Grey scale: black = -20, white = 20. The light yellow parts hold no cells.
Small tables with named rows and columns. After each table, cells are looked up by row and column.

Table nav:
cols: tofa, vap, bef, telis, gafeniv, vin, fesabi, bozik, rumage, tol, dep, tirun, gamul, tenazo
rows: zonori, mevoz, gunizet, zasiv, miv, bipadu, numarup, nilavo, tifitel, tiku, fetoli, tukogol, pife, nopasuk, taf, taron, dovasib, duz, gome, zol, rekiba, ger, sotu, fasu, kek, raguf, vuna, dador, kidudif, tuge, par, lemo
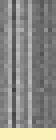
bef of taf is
6
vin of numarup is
2
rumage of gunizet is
-1
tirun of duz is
0
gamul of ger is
-4
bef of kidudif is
6
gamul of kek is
-2
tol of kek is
-2
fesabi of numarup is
-1
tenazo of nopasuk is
-3
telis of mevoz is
-6
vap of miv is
1
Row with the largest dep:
sotu

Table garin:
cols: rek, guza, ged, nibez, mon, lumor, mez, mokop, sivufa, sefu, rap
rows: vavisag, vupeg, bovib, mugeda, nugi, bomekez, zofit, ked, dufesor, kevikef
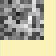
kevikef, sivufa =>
-9
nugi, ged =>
11
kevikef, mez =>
7
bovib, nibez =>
-9
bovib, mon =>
7
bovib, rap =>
-8
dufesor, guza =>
-10
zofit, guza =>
-10
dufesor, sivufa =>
-8
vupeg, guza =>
1
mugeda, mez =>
-2
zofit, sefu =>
4
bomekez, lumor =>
6
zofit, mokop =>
6
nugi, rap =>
0
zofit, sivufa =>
-10
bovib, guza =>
8

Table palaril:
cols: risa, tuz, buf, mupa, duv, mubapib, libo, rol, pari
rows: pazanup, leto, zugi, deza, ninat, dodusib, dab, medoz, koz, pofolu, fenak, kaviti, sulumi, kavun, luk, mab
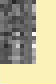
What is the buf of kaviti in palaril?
-8
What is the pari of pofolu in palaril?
-4
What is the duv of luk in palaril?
6
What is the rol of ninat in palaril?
-4
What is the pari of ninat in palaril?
-7
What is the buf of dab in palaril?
-1
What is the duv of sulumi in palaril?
1
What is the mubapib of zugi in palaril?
-8
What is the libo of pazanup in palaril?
-5

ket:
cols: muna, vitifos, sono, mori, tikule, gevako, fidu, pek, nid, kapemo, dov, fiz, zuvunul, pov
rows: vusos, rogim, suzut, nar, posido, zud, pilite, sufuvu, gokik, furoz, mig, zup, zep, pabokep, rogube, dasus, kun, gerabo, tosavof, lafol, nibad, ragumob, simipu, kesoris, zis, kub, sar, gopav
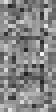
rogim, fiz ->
-10
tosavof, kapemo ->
0
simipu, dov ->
-8
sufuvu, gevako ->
-1
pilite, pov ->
4
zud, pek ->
7
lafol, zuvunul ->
3
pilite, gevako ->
-1
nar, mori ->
-5
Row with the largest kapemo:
simipu

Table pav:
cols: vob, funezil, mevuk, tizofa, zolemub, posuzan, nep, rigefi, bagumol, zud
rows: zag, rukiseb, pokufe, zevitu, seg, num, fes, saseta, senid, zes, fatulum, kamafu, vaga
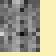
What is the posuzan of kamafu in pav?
-9
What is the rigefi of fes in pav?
4
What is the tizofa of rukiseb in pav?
3
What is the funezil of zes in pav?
5
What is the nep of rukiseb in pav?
-9
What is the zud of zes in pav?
-9
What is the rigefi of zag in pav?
-6
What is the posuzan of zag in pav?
3
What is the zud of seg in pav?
-2
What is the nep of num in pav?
-3
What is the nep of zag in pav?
-13
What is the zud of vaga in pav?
-9
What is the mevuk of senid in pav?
0
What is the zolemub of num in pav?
3
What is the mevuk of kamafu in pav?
1
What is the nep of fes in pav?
0
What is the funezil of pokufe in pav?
-4
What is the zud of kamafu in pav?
-1
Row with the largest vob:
senid

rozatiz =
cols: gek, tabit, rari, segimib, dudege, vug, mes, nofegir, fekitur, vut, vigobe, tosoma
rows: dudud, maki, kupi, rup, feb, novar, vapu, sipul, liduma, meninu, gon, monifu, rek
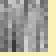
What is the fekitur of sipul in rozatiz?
7
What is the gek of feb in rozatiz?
4
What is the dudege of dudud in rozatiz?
3
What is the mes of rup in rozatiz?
-2
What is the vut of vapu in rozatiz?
1
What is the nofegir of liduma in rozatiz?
5
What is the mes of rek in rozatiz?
13
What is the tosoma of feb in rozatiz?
-3
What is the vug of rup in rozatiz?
4
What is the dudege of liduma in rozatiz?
3
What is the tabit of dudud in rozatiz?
-2

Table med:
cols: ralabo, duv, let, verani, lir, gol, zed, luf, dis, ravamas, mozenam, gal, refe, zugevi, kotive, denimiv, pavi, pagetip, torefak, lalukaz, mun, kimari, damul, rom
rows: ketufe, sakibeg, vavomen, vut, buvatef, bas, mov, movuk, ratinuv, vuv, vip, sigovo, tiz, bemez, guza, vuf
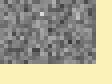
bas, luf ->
-2
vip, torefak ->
1
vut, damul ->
-8
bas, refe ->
-5
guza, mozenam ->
1
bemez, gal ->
4
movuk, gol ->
0
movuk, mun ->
2
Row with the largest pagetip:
mov

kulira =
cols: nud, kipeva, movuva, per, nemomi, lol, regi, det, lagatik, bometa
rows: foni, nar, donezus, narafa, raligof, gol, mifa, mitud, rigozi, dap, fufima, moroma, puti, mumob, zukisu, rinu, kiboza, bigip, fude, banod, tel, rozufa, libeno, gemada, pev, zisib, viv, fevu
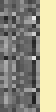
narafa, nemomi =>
-6
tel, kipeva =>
4
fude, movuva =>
-2
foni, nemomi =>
-3
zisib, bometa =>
3
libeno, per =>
-10
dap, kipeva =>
4
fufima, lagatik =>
-14
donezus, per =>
-5

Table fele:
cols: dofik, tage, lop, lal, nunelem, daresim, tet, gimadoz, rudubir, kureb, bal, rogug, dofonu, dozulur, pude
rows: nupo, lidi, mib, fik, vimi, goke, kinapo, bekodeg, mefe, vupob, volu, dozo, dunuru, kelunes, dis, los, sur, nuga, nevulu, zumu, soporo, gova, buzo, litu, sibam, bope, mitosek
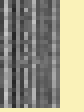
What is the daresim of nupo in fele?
-9
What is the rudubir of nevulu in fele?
2
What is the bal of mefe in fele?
-3
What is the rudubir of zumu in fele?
3
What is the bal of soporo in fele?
-5
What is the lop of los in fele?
-2
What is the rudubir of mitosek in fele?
2
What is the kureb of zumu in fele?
-6
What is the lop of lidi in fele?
-5
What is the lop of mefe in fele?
2

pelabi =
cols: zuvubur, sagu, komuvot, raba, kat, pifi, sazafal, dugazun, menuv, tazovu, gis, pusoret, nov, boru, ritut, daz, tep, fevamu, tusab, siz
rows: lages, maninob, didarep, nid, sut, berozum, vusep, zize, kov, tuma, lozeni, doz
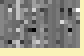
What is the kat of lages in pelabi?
10
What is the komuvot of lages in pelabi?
-2
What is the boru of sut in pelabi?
-3
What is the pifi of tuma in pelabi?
3
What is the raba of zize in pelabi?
-3
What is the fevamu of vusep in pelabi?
3
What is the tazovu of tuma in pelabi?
-1
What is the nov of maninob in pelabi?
-2
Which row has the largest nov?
lages

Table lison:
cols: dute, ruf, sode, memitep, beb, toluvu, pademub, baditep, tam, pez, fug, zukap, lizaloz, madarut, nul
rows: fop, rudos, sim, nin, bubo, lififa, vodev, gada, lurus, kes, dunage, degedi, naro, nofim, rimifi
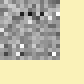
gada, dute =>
16
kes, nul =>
1
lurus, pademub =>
0
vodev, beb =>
9
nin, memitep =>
4
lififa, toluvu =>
6
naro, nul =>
6
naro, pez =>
9
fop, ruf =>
12
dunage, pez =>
7
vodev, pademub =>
1
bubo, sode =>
10
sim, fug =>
0
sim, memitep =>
10
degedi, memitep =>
11
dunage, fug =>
3
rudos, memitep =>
11
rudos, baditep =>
8

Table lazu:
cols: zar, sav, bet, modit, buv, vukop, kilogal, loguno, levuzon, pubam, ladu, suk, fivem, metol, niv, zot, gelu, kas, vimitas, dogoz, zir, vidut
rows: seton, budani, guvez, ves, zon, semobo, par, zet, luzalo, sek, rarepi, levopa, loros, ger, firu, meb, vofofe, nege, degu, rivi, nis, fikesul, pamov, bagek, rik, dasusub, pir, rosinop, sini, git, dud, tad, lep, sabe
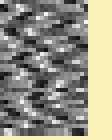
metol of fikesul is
3
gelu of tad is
2
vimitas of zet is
1
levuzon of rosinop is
3
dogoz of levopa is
-13
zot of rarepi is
-7
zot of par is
-16
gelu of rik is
-7
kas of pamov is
-1
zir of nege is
-7
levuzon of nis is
0
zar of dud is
-6
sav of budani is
-11
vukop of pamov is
-6
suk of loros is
-17
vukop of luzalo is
0
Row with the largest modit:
levopa

